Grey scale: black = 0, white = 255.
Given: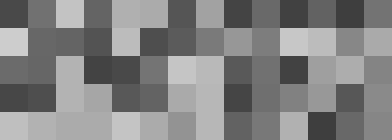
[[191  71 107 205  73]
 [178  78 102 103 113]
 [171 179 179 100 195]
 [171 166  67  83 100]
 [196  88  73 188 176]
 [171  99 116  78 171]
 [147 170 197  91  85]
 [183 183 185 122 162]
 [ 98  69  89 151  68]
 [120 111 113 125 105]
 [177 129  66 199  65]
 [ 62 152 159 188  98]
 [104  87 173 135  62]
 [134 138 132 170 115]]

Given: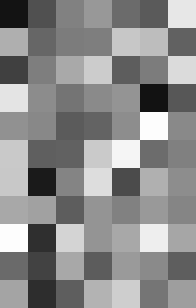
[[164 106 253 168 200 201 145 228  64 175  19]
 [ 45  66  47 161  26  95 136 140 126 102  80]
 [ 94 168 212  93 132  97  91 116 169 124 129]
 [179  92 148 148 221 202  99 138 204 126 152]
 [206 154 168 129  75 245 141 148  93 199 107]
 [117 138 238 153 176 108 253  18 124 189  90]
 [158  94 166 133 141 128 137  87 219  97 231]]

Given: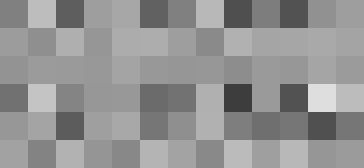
[[162 151 113 147 156 128]
 [131 164 196 155 143 189]
 [178  92 132 154 175  94]
 [149 159 151 152 150 158]
 [136 168 152 164 172 167]
 [180 118 107 152 173  97]
 [163 143 114 150 158 128]
 [137 177 176 151 138 184]
 [187 126  61 141 177  79]
 [159 111 154 154 165 125]
 [184 118  82 151 166  82]
 [150  80 222 165 169 145]
 [155 118 188 155 164 158]]

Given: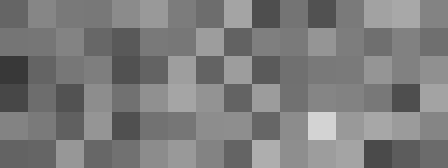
[[ 99 131  71  56 117 101]
 [101 122 109 100 118 134]
 [151  96  82 119 131 121]
 [103 149 141 126 103 120]
 [113  80 113  81  89 139]
 [140 114 144  99 121 153]
 [153 118 165 158 119 124]
 [131 141 147  99 157 109]
 [100 142  99 157  98 164]
 [174 102 156  90 127  78]
 [142 140 113 112 122 116]
 [157 211 133 121 149  81]
 [164 153 130 122 125 122]
 [ 74 167 120 149 111 162]
 [ 92 155  78 129 129 168]
 [107 133 163 144 111 131]]

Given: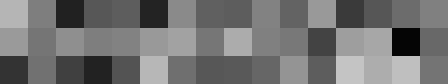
[[ 51 154 181]
 [113 117 126]
 [ 64 143  33]
 [ 34 126  87]
 [ 83 130  93]
 [183 153  35]
 [111 162 138]
 [ 87 118  96]
 [ 89 172  93]
 [102 128 130]
 [148 120  99]
 [ 93  67 153]
 [196 158  58]
 [173 167  86]
 [191   5 108]
 [116 104 128]]

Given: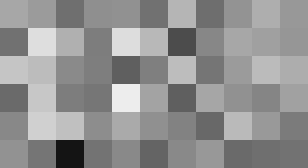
[[146 136 106 197 113 167]
 [117 208 199 188 222 155]
 [ 20 192 125 138 176 111]
 [115 141 118 126 125 143]
 [137 170 237  95 221 145]
 [100 144 163 127 184 113]
 [137 130  95 189  76 181]
 [152 104 166 117 135 110]
 [106 186 145 155 167 147]
 [111 153 133 187 160 174]
 [114 123 161 173 150 152]]
